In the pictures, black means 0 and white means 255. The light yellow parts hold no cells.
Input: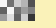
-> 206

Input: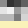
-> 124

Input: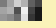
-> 54

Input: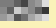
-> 190

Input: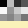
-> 164

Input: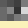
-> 122

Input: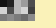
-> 108

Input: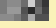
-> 81
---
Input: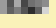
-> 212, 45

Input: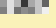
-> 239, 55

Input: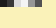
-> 244, 27

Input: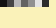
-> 227, 18

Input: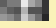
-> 234, 39

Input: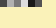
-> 221, 25

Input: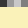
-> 200, 53
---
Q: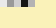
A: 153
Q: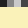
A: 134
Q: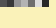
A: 56
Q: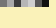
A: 169
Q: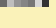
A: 190
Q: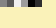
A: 88
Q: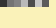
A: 116
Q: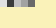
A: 59
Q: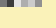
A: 60
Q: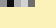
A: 16
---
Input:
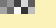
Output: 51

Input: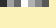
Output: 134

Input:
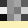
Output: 180

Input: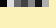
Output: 23

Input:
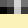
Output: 198

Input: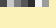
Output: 242

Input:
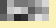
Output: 225
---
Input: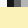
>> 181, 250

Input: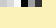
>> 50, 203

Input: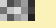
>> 47, 195

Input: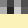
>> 78, 176

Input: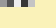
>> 196, 153

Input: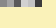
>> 60, 137

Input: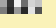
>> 196, 123

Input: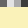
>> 60, 101
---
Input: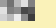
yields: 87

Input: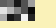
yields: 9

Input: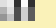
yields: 92

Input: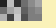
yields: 139

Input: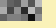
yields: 113

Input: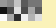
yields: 90

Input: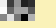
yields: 89
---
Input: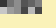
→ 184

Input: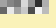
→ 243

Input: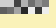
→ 53

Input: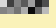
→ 103

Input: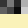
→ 11

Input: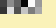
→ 124

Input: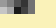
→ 66

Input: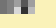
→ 49
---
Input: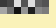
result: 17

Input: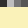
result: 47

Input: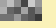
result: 58

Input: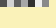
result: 48

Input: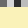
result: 47

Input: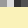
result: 52
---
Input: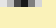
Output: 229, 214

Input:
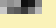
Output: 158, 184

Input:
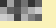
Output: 52, 98

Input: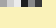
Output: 165, 56

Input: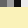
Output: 100, 236

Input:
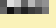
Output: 86, 117

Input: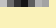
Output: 194, 163

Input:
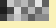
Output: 43, 139

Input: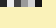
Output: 38, 22
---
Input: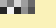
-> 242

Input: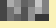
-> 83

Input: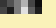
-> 123

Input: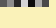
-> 213

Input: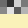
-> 136

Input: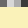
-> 104

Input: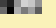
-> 173

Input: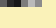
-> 24

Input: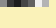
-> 69
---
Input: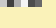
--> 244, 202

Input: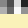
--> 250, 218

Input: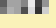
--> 233, 219

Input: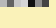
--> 213, 200

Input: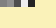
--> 238, 144

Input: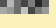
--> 194, 182

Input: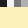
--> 244, 176

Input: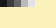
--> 227, 185
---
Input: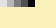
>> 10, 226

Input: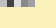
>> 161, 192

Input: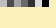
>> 4, 190

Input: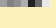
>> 232, 158

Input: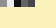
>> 70, 143

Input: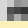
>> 157, 215

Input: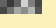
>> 70, 70

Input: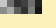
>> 34, 139

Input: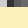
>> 106, 205

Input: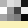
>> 23, 165
